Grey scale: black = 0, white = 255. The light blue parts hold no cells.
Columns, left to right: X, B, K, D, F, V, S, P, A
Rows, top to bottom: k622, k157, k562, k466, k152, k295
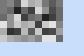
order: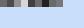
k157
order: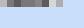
k622
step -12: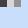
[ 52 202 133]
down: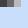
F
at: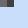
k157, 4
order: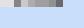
k295

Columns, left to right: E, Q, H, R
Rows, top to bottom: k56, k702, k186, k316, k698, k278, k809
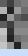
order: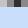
k698
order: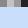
k809
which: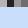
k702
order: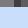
k316
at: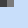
k316, 2
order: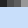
k186

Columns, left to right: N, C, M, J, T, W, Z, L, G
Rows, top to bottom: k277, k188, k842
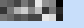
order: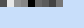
k277
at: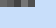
k277, 1
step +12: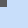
[104]
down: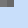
C
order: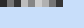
k188
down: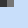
N
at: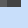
k842, 4

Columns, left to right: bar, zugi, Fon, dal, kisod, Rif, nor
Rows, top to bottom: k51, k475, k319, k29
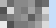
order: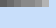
k319
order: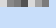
k475
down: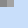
Rif
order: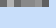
k51
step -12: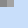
[125 151]
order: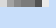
k29
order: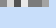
k29

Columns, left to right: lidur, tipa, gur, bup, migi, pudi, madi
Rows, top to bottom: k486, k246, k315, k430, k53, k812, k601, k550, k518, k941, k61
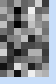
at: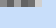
k486, 1
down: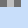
lidur

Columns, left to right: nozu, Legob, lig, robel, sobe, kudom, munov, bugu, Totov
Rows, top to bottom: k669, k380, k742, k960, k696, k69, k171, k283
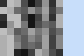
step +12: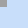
[173]
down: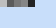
lig
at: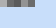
k380, 2
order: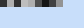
k669
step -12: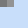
[108 135]
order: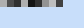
k669

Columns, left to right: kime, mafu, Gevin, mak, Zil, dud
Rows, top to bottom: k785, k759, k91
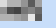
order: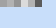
k785
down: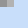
kime
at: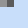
k785, 4

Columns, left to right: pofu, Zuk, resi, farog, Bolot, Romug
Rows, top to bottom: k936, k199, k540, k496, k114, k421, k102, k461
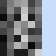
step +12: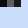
[ 23 106  39]
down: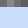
Romug
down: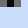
Bolot
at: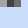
k936, 4
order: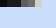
k540
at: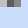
k199, 4

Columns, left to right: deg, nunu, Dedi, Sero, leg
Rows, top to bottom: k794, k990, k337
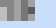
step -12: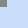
[122]
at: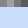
k990, 2

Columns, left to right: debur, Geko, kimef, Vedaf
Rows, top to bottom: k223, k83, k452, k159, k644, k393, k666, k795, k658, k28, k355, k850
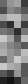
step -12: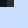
[ 8 33]
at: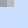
k452, 1
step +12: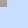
[173]
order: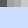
k28
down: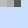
Vedaf
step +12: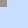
[160]
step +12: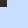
[57]

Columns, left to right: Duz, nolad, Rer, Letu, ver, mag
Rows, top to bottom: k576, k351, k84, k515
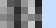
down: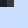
mag
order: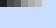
k576
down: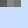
nolad
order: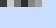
k351
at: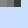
k84, 1
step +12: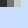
[ 58 129 213]
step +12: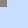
[145]

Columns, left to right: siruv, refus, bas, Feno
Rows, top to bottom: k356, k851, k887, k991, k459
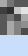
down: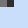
refus
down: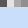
Feno
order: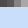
k459
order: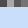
k887

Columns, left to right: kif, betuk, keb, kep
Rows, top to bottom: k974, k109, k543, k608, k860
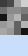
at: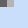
k608, 3
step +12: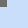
[122]
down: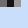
kif
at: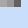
k860, 1
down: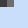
kif
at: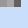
k608, 1
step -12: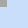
[155]

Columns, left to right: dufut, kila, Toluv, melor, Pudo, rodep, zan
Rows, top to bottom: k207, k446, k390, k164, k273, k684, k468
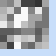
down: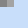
Pudo
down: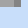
Pudo
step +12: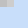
[204 217]
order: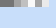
k164
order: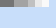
k164

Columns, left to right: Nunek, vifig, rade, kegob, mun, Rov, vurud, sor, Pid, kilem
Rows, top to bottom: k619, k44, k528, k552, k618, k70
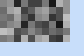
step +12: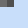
[120  91]
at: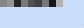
k552, 2
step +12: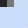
[ 49 132]

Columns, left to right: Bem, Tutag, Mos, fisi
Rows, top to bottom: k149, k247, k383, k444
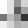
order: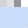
k149
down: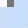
Bem

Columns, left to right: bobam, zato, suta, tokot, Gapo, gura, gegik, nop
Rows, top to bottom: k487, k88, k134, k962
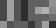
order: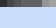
k487
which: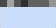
k487
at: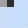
k962, 7
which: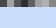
k88
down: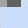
gura

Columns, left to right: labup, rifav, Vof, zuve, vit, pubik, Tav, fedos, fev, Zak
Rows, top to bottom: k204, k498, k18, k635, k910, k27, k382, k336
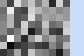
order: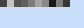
k336
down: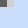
zuve
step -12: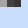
[153  54  41]
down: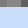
labup
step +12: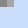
[148 177]
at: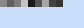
k910, 1

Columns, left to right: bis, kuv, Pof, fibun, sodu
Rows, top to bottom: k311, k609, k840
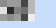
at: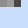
k840, 2
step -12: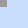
[143]
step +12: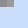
[152 167]
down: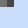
fibun
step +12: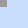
[167]
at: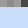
k840, 1
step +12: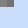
[140 126]

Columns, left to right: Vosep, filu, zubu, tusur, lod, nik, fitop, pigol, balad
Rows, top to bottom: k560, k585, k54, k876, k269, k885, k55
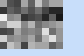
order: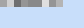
k885
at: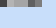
k55, 4
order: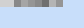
k876
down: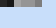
balad
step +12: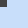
[80]
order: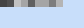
k55
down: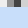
Vosep

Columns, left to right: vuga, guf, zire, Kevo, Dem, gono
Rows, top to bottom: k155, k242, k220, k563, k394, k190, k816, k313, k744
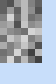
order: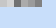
k190
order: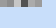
k563
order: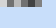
k744
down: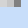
Kevo
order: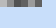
k242
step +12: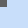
[109]

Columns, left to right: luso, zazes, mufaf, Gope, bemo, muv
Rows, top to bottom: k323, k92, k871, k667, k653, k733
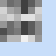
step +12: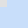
[237]
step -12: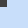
[52]
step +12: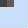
[ 76 105]

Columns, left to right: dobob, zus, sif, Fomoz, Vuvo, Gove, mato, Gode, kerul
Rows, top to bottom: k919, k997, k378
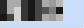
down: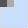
mato
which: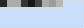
k919
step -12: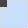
[57]

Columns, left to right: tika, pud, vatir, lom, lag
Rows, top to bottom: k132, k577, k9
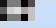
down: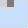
pud
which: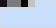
k9

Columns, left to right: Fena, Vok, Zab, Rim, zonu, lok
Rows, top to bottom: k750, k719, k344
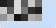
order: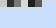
k719
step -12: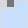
[204 108]

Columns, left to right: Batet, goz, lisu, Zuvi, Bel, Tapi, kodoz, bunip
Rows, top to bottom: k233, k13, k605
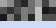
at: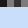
k605, 1
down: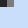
Zuvi
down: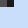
Batet
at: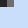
k233, 4
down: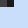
kodoz
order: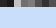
k13

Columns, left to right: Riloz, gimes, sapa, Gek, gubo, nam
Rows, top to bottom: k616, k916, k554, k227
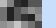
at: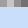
k227, 2
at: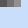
k916, 3
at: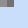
k227, 4
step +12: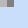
[197 140]
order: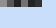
k554

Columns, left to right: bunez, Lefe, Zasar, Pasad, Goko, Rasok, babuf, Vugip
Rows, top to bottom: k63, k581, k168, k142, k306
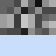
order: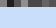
k581
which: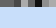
k63
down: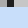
Pasad

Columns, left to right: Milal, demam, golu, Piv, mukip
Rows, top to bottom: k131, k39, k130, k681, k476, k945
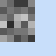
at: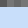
k39, 1
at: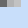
k130, 2

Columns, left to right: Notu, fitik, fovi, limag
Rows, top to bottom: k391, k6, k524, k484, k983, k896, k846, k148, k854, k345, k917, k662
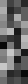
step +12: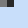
[134  52]
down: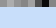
Notu
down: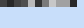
fitik

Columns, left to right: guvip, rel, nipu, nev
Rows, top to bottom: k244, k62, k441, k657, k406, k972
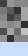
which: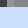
k244
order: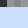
k657
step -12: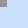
[137]
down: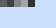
rel
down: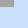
nev

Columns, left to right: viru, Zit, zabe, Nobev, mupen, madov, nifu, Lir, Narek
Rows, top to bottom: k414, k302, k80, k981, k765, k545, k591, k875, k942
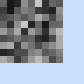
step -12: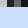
[187  24  90  12]
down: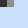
Zit
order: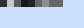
k414
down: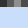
Nobev
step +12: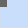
[114]
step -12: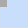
[158]
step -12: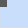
[78]

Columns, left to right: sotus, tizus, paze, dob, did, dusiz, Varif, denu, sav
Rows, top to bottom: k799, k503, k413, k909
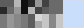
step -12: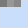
[109 139 123]
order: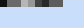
k799
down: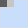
Varif
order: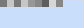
k413
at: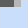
k799, 1
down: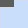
did

